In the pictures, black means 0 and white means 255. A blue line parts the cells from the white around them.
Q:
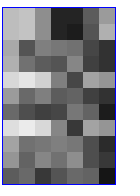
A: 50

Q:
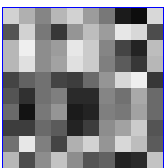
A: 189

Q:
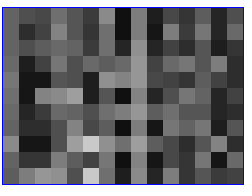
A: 53

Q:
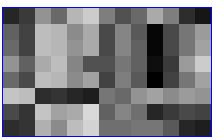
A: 162

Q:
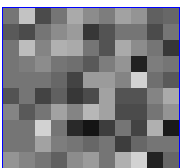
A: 55

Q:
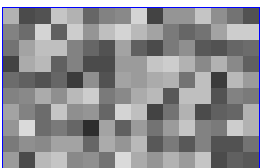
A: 108

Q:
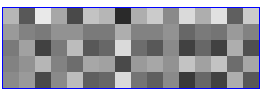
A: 80

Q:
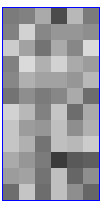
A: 218
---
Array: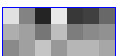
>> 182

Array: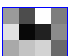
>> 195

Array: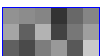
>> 153

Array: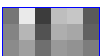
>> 153

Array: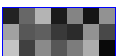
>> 124

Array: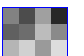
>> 209
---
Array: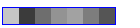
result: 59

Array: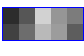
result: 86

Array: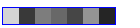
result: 57

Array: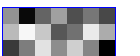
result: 9

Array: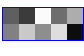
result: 59

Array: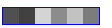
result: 65

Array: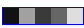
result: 161
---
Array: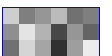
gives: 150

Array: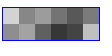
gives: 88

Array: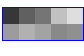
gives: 193

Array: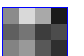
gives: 61

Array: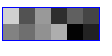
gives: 96

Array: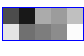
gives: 156
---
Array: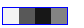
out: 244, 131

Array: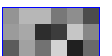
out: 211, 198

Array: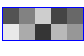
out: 233, 206

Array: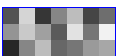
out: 242, 226

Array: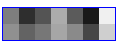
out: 240, 207

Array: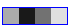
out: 224, 171
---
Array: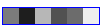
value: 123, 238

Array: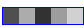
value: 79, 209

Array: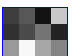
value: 62, 132

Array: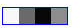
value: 248, 141

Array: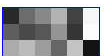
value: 41, 18

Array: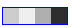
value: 204, 45

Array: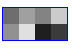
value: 110, 59
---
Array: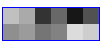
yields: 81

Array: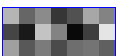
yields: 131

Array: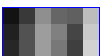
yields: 189

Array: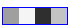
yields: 195

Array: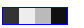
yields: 16

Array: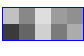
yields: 144

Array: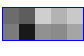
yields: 201

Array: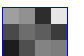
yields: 230
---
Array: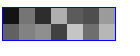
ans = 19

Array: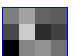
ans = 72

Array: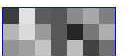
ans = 182

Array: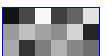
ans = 155

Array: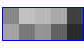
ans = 135

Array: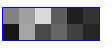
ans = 130
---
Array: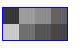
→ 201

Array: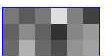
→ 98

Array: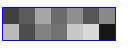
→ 186

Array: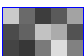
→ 75

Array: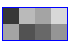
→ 164

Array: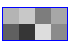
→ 96

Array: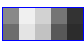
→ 109
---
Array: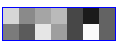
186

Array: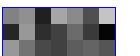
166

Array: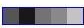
137

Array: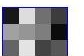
60

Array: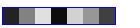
13

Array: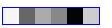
136
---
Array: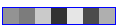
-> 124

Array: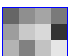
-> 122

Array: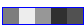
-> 125

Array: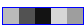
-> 158

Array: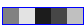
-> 129

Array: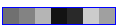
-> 112
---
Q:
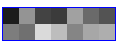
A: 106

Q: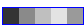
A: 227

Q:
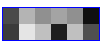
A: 144

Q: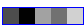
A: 113

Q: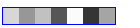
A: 53

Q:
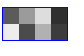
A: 221

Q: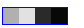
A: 42

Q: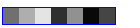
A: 9
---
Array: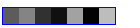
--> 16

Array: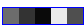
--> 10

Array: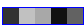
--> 168

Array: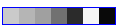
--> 113

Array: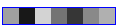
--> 116

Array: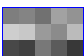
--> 154

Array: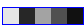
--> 163

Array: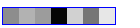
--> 6
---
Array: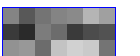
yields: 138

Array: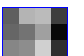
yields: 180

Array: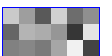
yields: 209

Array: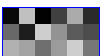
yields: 64

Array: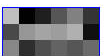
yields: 86

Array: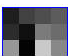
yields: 65

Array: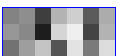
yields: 207

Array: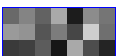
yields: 28
